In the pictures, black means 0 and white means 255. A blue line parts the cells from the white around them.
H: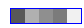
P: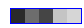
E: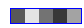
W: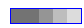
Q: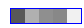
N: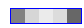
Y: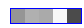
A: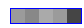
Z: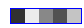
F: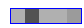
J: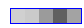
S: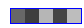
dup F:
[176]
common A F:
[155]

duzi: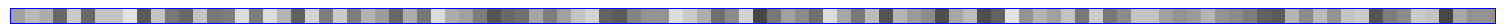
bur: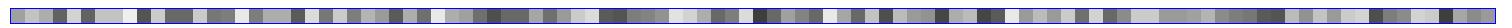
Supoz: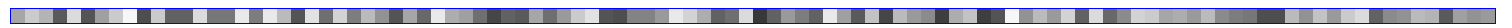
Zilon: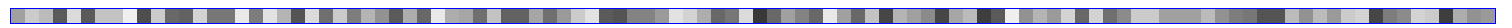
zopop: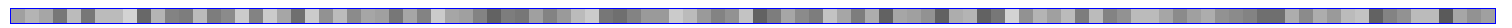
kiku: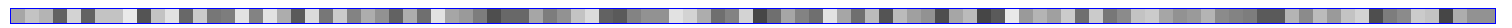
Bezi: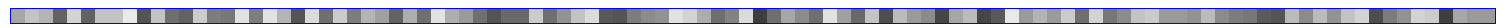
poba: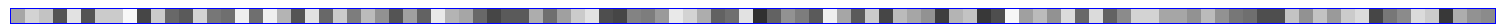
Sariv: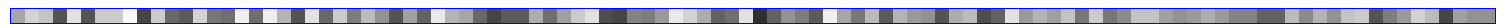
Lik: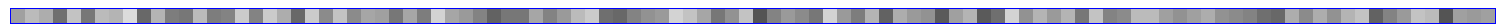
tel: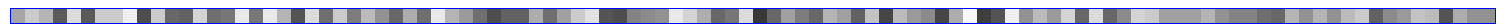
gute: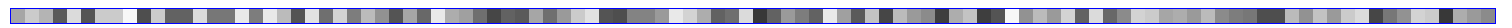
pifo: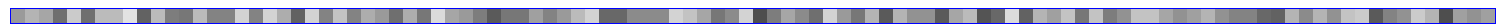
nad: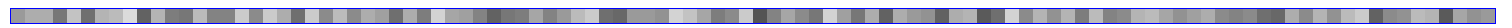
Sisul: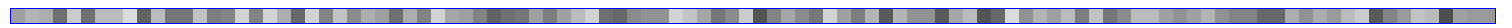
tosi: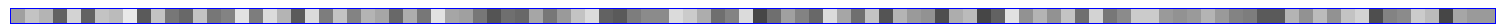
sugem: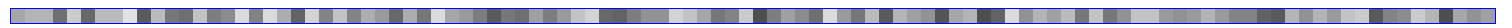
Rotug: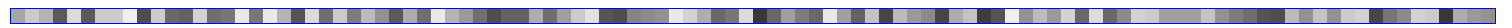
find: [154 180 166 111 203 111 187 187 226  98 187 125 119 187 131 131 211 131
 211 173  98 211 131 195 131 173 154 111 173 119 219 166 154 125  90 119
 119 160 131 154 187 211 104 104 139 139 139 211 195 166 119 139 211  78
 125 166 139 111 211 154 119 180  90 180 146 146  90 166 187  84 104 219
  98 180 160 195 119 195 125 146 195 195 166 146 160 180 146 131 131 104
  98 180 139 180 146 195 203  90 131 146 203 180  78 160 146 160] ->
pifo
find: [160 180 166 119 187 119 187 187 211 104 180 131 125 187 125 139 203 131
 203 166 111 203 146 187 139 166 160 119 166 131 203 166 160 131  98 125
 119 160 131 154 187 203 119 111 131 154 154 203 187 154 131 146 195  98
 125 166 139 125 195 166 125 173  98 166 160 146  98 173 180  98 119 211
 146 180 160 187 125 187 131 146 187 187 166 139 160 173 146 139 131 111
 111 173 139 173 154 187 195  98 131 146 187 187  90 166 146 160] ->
zopop
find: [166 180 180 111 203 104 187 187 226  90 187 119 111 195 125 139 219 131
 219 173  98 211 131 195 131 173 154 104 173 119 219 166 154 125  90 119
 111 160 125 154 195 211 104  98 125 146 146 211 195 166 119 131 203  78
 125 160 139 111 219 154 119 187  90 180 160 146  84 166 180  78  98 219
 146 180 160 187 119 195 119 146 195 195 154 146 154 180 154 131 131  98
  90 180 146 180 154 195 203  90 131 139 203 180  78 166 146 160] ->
sugem
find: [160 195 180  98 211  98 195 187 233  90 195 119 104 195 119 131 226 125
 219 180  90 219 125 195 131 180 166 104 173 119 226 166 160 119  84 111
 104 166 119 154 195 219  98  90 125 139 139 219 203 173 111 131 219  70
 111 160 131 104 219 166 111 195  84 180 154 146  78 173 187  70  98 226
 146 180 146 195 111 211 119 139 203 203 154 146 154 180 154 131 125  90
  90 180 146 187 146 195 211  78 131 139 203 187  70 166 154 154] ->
tosi

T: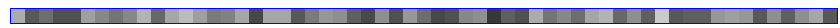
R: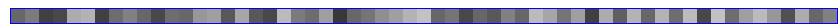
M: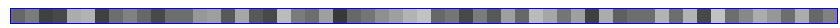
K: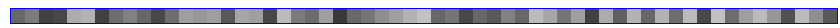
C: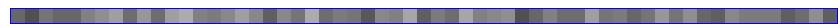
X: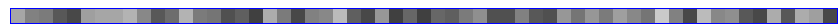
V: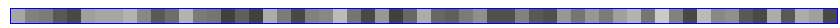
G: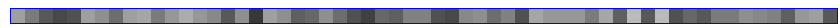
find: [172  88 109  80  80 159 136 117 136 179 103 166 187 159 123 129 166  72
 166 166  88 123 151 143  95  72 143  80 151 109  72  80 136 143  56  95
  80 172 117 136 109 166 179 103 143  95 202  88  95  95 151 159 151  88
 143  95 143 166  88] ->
T
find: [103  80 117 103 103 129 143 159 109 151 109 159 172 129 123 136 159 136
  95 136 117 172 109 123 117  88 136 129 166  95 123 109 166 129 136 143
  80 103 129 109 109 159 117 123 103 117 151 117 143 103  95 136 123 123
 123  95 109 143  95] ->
C
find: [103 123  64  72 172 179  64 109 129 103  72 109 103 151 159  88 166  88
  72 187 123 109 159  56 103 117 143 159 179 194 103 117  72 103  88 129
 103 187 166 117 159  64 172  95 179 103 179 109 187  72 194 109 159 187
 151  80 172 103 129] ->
R

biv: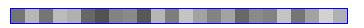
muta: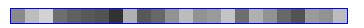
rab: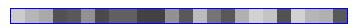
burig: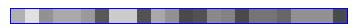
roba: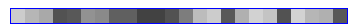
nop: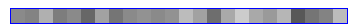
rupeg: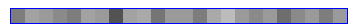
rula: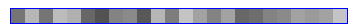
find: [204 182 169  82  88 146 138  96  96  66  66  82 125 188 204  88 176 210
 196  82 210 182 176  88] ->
roba
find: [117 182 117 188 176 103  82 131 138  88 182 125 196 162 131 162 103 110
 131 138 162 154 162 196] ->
rula
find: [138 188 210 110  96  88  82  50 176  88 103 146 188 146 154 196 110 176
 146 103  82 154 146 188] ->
muta
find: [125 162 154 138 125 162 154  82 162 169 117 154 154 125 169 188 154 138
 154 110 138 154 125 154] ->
rupeg

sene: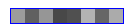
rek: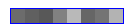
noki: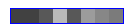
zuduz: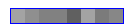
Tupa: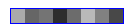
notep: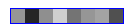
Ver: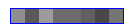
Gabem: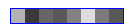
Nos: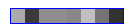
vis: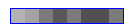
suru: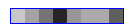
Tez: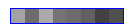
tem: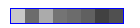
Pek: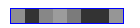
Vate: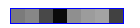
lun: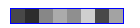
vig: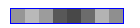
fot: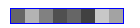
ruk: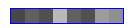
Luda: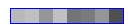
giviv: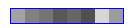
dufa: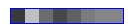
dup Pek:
[51]
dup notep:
[150]
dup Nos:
[143]
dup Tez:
[108]

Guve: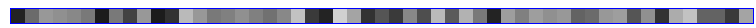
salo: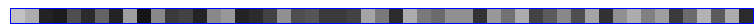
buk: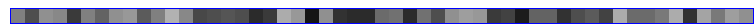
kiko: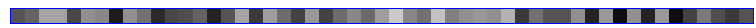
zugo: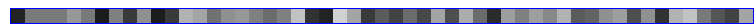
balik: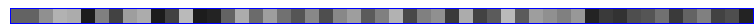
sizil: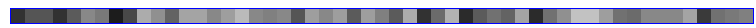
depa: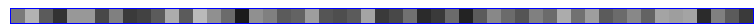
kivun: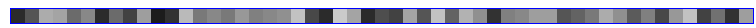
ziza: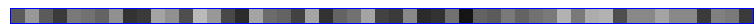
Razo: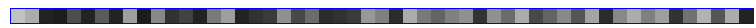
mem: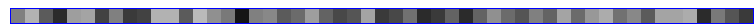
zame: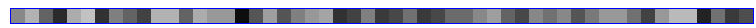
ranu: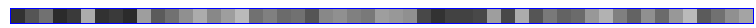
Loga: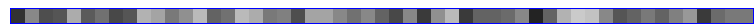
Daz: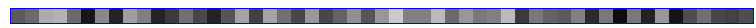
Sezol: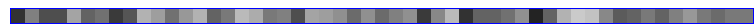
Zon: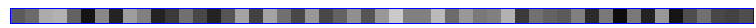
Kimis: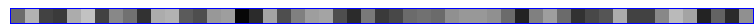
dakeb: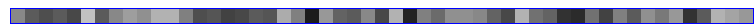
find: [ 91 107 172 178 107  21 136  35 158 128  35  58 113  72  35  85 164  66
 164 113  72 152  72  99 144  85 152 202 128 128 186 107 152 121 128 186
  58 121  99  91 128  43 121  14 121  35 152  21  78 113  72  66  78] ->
Daz
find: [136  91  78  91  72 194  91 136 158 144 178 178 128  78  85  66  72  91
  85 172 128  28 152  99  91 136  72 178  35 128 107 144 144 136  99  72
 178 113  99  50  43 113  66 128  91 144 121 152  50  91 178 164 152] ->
dakeb
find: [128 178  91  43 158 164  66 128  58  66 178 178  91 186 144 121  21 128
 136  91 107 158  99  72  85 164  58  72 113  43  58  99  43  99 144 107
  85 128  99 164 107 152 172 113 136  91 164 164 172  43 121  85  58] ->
mem
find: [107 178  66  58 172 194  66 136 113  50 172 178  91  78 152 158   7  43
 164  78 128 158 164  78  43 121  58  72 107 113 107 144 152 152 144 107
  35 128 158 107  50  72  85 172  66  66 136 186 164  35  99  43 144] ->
Kimis
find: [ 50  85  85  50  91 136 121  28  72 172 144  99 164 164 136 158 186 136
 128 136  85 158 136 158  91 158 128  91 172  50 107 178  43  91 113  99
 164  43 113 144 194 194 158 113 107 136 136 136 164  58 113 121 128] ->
sizil

